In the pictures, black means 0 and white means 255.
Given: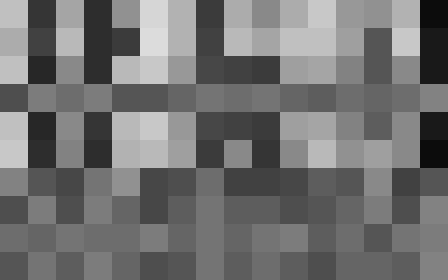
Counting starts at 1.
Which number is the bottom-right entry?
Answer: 130
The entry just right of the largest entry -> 178
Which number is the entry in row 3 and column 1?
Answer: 192
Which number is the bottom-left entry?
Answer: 85
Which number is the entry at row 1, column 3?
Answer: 165
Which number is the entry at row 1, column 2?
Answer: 53
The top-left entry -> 192
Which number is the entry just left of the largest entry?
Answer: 59
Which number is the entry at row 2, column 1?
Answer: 172
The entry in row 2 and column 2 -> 65
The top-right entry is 12
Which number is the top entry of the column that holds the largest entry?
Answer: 214

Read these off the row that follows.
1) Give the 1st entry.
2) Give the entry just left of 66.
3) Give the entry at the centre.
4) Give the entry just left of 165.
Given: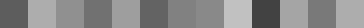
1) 93
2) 193
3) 129
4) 66

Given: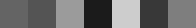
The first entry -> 100
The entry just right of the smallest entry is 205
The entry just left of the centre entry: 155
